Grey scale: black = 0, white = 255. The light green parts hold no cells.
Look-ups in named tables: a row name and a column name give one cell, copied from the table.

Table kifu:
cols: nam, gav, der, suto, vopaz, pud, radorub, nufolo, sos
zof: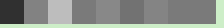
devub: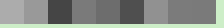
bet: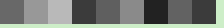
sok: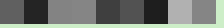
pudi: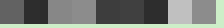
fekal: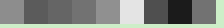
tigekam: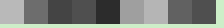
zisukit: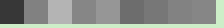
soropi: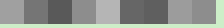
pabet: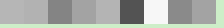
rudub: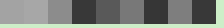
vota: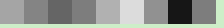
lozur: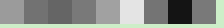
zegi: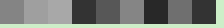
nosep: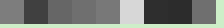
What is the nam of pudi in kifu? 98
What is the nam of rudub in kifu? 163
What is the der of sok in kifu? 131
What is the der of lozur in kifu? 101
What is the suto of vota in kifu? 125
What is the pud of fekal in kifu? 228
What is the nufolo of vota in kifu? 22
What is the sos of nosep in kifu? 111
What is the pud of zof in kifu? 114
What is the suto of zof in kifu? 122
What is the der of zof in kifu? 189
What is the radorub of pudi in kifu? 45
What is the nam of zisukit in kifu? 55
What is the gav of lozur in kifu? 114
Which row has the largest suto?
pabet

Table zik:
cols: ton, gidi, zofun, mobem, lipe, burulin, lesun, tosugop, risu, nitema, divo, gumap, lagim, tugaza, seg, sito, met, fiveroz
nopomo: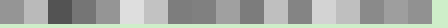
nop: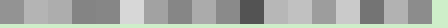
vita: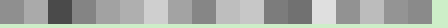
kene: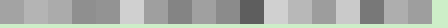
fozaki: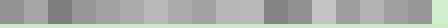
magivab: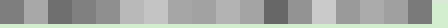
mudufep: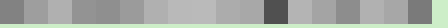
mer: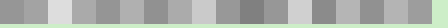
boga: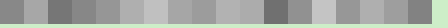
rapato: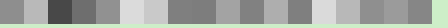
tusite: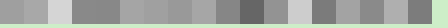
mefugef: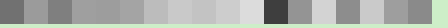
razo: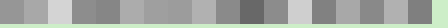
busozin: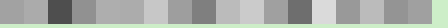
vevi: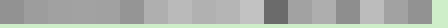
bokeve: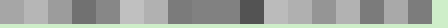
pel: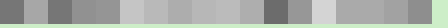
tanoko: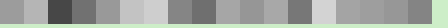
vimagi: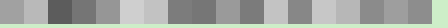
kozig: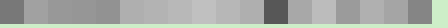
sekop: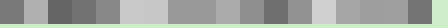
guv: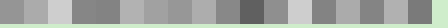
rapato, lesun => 201
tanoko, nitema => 166
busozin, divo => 203
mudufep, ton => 130
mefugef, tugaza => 211
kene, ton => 163
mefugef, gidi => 155
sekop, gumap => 111
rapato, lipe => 145
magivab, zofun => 112

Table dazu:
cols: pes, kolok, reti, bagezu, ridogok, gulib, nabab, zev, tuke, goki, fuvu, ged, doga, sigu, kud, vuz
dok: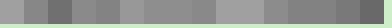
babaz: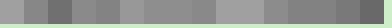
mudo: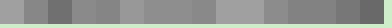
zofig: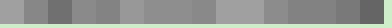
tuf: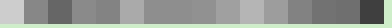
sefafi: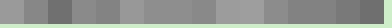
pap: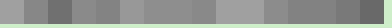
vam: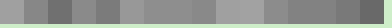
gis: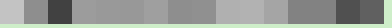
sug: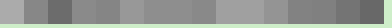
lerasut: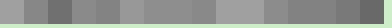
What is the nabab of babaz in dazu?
142
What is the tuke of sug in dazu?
137
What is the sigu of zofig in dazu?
130
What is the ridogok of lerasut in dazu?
131
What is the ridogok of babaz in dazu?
131
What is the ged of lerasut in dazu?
140
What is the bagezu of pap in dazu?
138
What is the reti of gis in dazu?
65
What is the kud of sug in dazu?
116
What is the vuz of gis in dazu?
96
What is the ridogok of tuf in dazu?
131
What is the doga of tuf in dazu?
130
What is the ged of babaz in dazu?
140
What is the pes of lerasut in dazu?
160
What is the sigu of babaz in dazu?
130
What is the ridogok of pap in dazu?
131
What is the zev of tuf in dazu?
142
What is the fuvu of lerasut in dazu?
160
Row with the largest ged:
gis

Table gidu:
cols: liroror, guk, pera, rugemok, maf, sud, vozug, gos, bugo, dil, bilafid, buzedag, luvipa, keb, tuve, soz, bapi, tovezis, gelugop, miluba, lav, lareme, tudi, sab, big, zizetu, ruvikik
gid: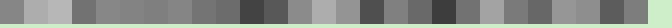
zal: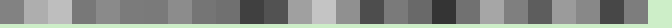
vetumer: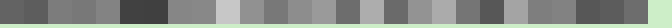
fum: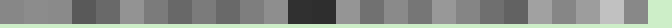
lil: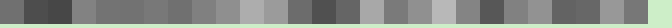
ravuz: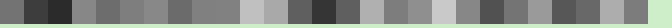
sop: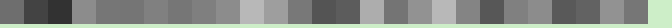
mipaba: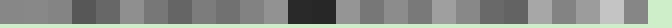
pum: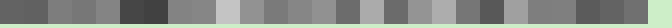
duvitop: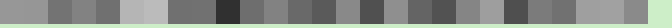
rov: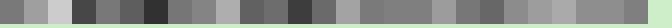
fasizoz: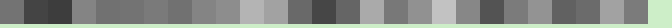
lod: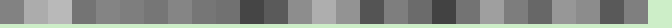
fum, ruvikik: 136
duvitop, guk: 150
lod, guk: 172
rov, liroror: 121
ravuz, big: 104
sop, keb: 84
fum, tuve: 149
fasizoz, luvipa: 105
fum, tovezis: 118
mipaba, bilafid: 130
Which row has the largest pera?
rov

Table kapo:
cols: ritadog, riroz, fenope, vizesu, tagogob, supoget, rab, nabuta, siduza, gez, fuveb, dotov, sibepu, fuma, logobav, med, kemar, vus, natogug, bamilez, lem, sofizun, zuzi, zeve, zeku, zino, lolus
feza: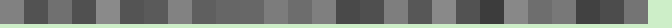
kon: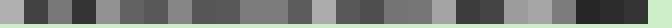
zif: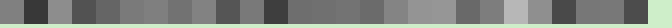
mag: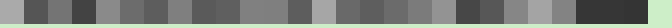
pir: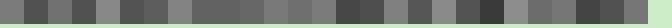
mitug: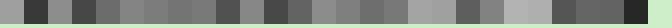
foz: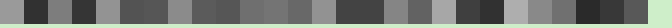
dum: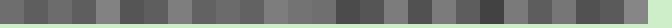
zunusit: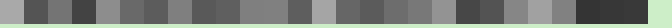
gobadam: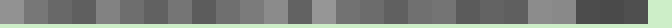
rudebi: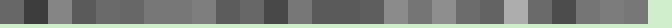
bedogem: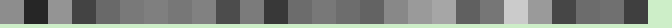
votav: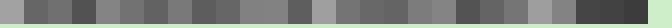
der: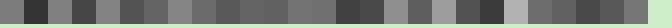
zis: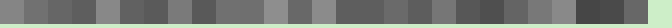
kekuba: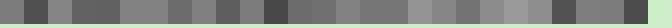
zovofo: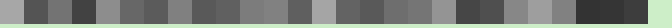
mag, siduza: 90
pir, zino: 80
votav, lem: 100
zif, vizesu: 82
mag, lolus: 52
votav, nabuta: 121
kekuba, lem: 139
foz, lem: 49
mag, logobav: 105
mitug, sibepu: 99
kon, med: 79
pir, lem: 59

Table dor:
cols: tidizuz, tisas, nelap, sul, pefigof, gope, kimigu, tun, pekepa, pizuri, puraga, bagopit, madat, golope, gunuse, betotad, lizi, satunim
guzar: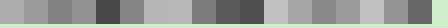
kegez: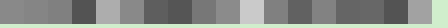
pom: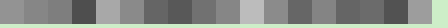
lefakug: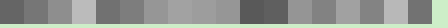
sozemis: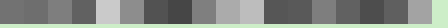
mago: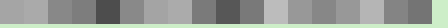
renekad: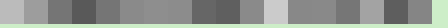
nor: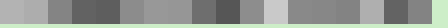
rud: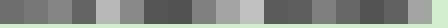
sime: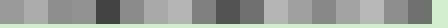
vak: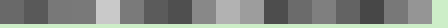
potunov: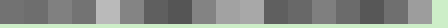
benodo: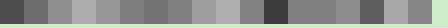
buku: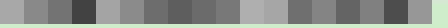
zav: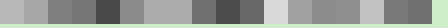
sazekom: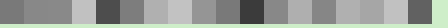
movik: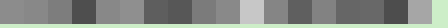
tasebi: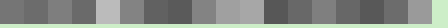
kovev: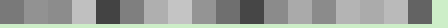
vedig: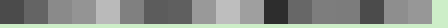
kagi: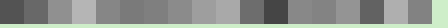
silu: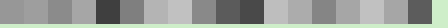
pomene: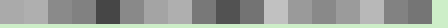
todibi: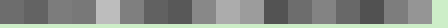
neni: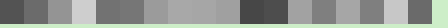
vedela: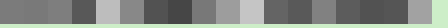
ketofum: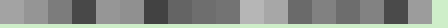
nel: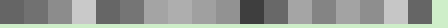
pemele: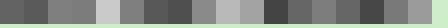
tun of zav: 171
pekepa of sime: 127
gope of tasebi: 131
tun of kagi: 139
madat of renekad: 136
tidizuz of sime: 153
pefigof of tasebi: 187
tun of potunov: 85
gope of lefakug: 125
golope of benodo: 127
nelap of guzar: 130
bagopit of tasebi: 87
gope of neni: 118
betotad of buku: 127

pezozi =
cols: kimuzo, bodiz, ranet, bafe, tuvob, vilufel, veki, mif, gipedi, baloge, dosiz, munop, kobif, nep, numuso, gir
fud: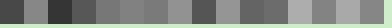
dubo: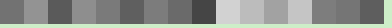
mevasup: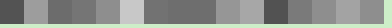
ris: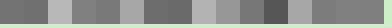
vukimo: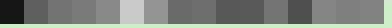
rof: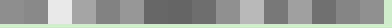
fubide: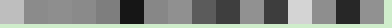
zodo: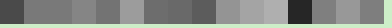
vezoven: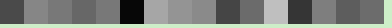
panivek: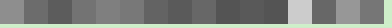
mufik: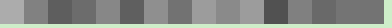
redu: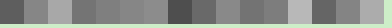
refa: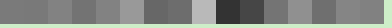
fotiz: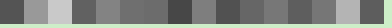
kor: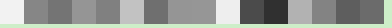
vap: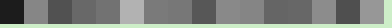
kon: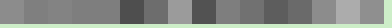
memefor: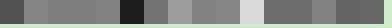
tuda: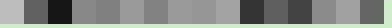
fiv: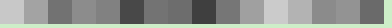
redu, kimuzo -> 94
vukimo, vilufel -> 202
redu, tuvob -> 127
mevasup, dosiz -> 167
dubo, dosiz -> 188
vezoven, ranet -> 120
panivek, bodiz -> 108
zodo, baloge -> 148
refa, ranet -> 130
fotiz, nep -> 118
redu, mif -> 78
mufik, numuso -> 116
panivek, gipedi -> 103
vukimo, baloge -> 87
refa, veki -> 103
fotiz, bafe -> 97
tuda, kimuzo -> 189

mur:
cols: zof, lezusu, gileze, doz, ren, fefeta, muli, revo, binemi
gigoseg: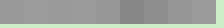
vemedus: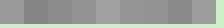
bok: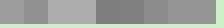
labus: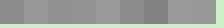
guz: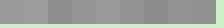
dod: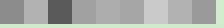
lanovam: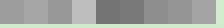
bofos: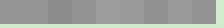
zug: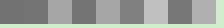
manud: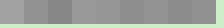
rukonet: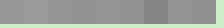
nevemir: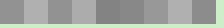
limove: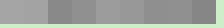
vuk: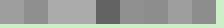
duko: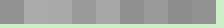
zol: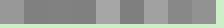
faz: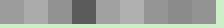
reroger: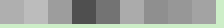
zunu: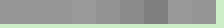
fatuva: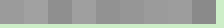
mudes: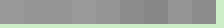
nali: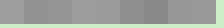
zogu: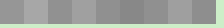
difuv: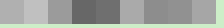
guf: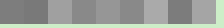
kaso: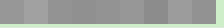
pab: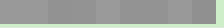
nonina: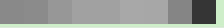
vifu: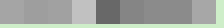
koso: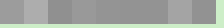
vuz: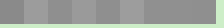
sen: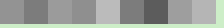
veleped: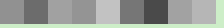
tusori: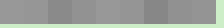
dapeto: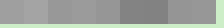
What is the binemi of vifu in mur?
166
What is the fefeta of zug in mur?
129
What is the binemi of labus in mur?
151
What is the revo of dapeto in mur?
149
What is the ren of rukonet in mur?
149
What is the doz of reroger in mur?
79
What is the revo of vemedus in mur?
137
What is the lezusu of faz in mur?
170
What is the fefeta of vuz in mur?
157
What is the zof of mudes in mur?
153
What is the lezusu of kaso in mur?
161
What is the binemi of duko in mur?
146
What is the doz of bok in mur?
172
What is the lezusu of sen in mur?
124
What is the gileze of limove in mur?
137
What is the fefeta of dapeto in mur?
131

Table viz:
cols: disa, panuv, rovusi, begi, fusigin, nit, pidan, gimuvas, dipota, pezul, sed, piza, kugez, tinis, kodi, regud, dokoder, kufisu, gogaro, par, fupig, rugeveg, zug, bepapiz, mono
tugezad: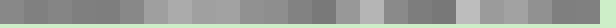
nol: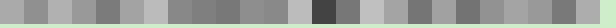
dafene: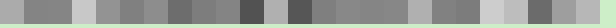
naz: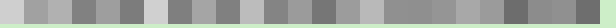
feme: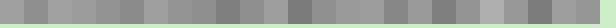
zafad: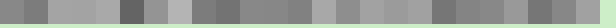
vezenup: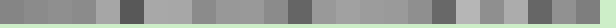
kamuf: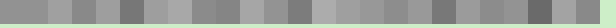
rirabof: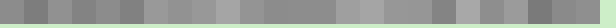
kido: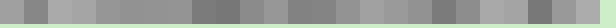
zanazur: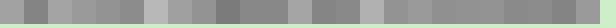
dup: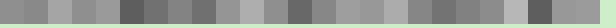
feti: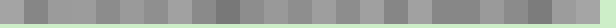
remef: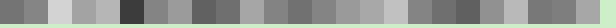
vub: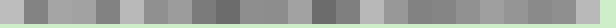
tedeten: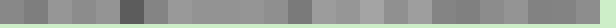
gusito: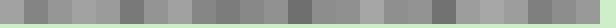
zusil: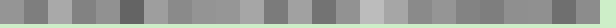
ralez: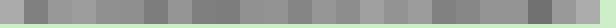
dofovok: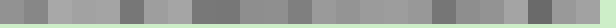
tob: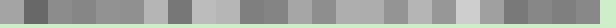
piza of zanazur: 136
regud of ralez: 160
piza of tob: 132
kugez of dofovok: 127
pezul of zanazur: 123
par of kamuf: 155
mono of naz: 110
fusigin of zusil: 145
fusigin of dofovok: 164
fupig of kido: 169

